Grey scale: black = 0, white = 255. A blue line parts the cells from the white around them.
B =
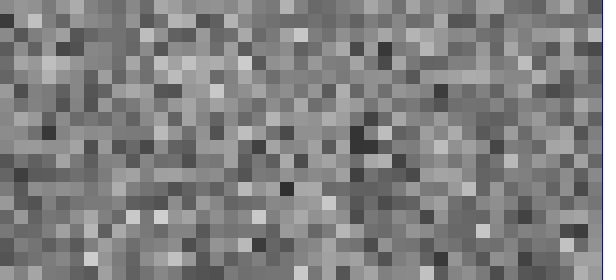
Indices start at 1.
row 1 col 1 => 138
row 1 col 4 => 122
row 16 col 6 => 144
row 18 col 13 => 141
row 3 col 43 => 181
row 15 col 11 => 90
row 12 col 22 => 76
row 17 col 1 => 120
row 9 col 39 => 154
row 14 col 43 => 123
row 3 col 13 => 97
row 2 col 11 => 88
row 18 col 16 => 148
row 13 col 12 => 160
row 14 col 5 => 143
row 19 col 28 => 83
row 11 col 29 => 128
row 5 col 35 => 159
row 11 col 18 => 106
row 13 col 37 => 131
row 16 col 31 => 72
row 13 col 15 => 136
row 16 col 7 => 167
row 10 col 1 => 140
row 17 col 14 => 131
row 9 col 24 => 173
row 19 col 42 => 160
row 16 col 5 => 114
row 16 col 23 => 145
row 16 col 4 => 118
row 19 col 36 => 144
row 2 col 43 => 126
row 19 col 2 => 104
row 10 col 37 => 156
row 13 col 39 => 115
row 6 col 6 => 135
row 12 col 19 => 119
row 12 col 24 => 163

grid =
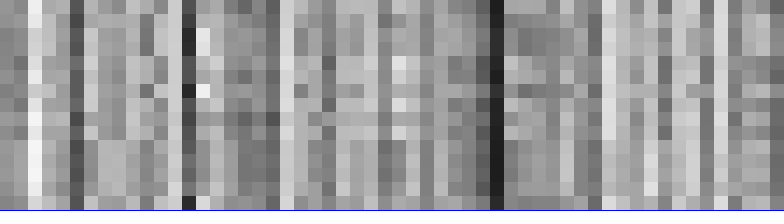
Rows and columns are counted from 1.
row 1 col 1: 149
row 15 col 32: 162
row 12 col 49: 182
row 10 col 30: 188
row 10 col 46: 148
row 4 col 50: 167
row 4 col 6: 83
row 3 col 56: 136
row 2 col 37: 126
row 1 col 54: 159
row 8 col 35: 87
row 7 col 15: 239
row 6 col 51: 116
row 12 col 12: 153
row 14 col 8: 176
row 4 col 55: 188
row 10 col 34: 131
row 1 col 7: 180
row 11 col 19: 118
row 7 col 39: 123
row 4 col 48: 146
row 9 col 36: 36
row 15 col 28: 141
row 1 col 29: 193
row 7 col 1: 128
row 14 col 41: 184
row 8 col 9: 143
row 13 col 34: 127
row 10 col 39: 157
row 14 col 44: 183
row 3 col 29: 172
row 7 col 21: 216
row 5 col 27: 206
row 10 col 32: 162
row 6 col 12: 134
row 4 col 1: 133
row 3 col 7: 199
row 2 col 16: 182
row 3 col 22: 134

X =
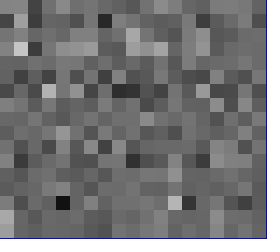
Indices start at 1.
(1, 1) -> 132
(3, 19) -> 109
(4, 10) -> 157
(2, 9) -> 126
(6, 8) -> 64
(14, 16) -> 96
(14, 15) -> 101
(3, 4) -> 111
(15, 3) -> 106
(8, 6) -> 100
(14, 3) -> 103
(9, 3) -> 117
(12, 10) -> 49
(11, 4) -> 74
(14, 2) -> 99
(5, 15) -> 102
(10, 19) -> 98
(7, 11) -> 82
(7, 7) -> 69
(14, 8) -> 108
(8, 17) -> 78
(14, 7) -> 85
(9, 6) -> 104
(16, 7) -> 92
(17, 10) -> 108
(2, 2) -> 159
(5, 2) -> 99
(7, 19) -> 79
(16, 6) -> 108
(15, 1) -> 124
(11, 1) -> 113
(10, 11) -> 87
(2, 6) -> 80
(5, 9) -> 93
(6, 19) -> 119
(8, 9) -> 100
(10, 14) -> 113

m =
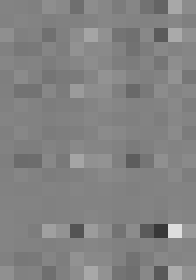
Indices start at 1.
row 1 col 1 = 131
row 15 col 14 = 131
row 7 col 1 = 128
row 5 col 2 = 130
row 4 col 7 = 137
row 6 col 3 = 130
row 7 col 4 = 135
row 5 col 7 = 141
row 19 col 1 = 129
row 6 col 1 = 127
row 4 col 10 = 114
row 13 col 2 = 134
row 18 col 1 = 132
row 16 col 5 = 130
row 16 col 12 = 127
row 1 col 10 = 134
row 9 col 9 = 129
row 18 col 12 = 126
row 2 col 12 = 131
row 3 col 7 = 165
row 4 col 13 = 131
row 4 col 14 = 134
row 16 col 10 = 129
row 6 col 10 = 131
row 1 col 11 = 114
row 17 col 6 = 84
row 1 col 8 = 135
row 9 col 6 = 131
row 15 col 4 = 129
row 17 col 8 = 141
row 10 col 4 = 124
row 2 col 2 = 133
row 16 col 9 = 129
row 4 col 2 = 120
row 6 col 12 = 131
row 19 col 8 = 137
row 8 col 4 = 125
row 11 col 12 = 133

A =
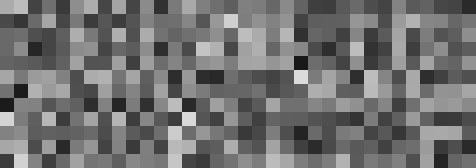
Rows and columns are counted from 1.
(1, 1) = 171
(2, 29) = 155
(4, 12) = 46
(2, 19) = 145
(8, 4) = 85
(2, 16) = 152
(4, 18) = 161
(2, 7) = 60
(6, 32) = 65
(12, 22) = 125
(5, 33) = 100
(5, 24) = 98
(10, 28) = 88
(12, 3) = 131
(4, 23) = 75
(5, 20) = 149
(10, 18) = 57
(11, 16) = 93
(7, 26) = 94
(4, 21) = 145
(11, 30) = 110
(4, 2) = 140
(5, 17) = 125
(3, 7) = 121
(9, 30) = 155
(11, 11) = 127
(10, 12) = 110
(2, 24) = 95
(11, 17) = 173
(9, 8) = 80
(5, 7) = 83
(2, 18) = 126
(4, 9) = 104
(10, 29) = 54
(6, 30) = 169
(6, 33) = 92

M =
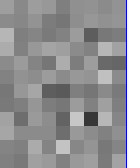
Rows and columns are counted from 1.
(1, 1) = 158
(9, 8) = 183
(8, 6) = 156
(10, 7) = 140
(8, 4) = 125
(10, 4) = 139
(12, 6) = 153
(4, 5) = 159
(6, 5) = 139
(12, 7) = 159
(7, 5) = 90
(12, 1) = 128
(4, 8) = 183
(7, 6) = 127
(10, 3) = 139
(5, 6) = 125
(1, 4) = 152
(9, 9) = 134
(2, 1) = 139
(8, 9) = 127
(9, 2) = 110
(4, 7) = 130
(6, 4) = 156
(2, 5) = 118
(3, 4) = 122
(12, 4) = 154
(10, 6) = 153
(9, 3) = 154
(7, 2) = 151
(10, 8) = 129
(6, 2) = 146
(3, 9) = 125
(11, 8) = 120
